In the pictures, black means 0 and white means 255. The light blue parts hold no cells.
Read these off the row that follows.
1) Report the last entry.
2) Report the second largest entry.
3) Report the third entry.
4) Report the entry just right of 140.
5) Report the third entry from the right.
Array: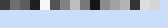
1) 213
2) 222
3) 92
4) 162
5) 52

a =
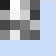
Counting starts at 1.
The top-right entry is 92
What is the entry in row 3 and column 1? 73
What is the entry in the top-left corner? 30
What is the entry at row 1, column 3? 177
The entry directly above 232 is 104

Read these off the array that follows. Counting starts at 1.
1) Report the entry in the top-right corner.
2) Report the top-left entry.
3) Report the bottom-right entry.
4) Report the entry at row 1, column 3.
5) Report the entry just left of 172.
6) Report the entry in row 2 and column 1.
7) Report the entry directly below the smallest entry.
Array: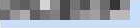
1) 140
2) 140
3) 184
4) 95
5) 150
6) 106
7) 184

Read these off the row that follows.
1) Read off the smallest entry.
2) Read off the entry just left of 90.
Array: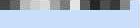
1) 38
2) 228

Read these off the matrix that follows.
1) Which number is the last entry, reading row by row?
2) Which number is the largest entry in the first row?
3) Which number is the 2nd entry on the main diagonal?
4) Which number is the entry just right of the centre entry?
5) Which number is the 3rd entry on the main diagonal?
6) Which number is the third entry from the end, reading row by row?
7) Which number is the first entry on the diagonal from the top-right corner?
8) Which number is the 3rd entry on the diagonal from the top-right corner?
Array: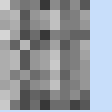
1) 87
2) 213
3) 183
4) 192
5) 99
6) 108
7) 87
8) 127

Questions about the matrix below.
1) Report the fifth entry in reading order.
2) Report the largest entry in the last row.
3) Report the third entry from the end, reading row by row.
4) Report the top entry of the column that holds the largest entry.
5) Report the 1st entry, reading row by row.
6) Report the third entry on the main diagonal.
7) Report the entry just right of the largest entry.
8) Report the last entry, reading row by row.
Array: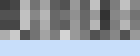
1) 163
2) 212
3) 135
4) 82
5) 59
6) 193
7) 153
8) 153
